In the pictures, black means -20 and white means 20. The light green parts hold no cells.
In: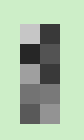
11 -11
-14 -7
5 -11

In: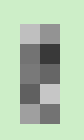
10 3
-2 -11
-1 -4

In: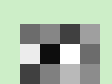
-3 1
17 -18
-10 0

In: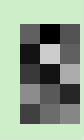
-5 -20
-17 12
-11 -17

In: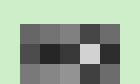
-4 -2
-8 -14
-1 1

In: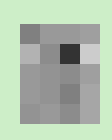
0 4
8 2
4 3
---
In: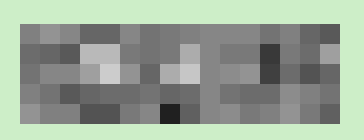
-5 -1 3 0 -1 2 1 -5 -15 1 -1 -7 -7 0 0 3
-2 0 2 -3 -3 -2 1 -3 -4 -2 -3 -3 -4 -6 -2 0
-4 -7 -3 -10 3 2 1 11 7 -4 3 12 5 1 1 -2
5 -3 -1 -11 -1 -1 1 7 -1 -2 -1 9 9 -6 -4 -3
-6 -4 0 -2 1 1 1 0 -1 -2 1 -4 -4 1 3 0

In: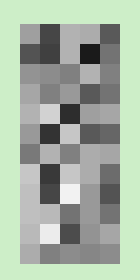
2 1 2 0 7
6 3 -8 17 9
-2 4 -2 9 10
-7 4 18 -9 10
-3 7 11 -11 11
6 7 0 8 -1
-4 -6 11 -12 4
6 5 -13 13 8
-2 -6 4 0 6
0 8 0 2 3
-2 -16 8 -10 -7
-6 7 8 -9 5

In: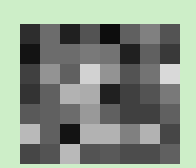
-5 -8 -8 -6 -7 9 -7 -9
-9 8 0 8 8 -17 -5 9
-5 -10 -10 -5 4 -3 -5 -6
-1 -7 -10 -15 7 8 -5 -12
14 -2 -7 3 13 -5 3 -10
-11 -5 -15 -2 -1 -3 -3 -17
-7 0 -5 -18 -7 -15 -3 -13

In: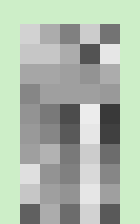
-6 13 -3 7 -5
5 16 3 5 11
1 14 0 3 15
-3 12 -1 8 5
-10 16 -6 1 4
-11 17 -8 -1 3
4 5 5 5 1
7 3 5 6 6
16 -7 7 11 11
-2 12 0 7 13

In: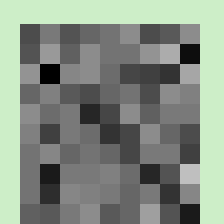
-16 -7 5 -4 -6 2 -1 -6 -5
1 -12 -1 -4 -1 0 1 -13 -2
10 -7 -14 -3 0 -1 -1 -16 -2
-10 -1 -1 -9 -4 -2 -4 1 -2
-8 -4 2 -9 -12 -3 -1 -10 0
-1 -1 -5 2 -9 -14 -1 -3 2
0 2 -8 -2 -4 -8 -6 0 -4
6 -12 -10 -9 -3 2 1 -20 3
-18 7 3 -2 -2 2 -5 4 -7
2 -6 -8 2 -2 -4 -7 -1 -8

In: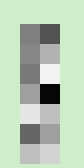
13 10
5 -4
10 16
-19 5
18 -1
8 1
-7 0

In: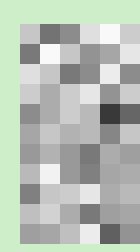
3 -5 17 10 6 5
6 5 -1 7 13 10
9 7 16 12 11 0
7 6 0 4 18 9
5 7 -1 4 8 4
11 1 9 8 11 6
-4 -11 9 12 7 2
12 3 16 12 7 12
2 17 2 -1 11 15
16 6 3 11 19 -1
12 19 15 2 -2 11

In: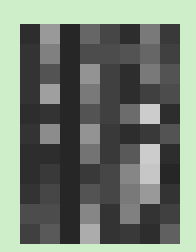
-5 -13 -11 -12 7 -14 -6 -10
-10 -12 0 -12 1 -14 -8 -8
-12 4 -1 -9 -7 -14 -9 -12
-14 11 1 -9 -11 -14 -11 -13
-13 12 -6 -11 -2 -14 -13 -13
-7 -11 -13 -11 3 -14 2 -12
-13 12 -3 -10 -7 -14 -12 -13
-8 -10 -13 -10 -1 -14 5 -12
-7 -1 -13 -10 3 -14 -7 -12
-10 -4 -7 -8 -8 -14 0 -12
-11 -1 -13 -9 -4 -14 4 -13
